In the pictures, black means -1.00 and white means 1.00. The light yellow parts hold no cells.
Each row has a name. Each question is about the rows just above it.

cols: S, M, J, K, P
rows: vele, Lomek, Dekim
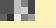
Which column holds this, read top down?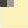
P
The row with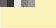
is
Dekim
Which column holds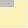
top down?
J

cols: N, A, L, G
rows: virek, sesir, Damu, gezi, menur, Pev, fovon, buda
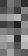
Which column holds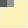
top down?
G
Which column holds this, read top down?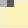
G

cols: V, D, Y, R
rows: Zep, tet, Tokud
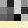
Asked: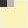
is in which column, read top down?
R
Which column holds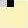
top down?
Y
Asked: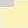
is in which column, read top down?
Y
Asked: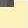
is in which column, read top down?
D
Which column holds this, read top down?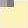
V

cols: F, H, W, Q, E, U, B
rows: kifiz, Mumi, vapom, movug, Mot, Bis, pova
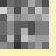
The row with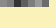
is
pova
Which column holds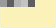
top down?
Q

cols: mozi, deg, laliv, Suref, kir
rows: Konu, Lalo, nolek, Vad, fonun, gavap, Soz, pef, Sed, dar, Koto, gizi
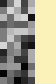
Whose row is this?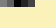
gizi
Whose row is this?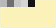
nolek
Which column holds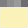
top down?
deg

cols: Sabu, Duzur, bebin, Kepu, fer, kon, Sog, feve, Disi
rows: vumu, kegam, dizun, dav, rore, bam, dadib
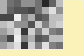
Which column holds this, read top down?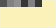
Kepu
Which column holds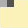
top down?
fer

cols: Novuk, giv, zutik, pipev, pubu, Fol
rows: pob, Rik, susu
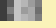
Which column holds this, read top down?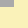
pubu
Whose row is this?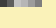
pob
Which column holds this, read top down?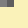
giv

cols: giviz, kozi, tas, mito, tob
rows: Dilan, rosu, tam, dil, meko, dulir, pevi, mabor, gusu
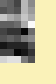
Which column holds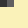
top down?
kozi
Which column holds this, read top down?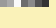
tob
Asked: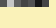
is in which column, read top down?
giviz
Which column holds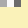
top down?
tob
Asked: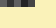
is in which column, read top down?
kozi
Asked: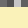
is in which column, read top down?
giviz
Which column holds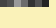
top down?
tas

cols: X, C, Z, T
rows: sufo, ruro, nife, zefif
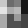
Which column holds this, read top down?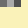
C
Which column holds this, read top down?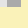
X
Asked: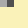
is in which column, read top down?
C
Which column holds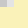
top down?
X

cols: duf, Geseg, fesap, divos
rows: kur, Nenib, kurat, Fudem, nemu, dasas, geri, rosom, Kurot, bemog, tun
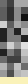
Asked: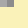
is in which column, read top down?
fesap
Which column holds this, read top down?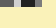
duf
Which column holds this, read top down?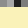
fesap
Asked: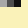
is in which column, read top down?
divos
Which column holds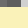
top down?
duf
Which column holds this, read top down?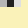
divos
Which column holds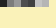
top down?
fesap

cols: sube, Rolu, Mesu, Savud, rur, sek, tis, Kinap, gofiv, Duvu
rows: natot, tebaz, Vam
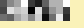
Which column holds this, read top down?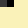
rur

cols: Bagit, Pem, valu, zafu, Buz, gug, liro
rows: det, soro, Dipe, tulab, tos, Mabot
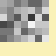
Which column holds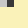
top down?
Buz
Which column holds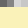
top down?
gug
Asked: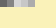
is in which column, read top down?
gug
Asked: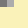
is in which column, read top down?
valu

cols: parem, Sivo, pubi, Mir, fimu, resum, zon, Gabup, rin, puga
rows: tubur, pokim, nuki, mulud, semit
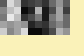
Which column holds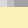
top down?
pubi
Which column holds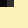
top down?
Mir
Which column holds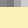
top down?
parem
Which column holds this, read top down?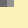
puga
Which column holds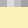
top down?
pubi
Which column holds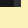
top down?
zon
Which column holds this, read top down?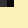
Mir

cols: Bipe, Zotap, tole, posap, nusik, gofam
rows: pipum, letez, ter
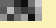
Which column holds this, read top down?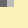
Zotap
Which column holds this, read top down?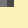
nusik
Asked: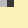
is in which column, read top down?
Zotap

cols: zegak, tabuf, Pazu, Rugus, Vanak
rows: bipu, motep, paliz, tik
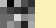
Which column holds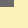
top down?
zegak
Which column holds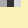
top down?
Pazu
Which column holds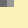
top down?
tabuf
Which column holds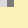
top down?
Pazu

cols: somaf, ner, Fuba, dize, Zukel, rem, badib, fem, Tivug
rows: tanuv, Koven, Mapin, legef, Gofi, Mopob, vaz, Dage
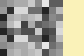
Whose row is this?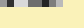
Koven
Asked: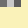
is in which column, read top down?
rem
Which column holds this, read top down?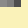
fem

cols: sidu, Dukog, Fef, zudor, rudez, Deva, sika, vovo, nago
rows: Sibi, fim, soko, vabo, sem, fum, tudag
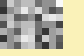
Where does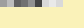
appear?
soko
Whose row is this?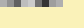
sem
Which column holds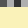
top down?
sidu
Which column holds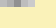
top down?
rudez
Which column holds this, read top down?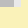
zudor

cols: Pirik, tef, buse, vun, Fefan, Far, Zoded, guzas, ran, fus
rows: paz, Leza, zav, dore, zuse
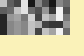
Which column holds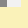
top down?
ran
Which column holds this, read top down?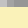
buse
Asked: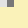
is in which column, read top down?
vun
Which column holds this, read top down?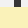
ran
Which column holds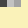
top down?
buse
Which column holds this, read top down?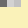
Fefan

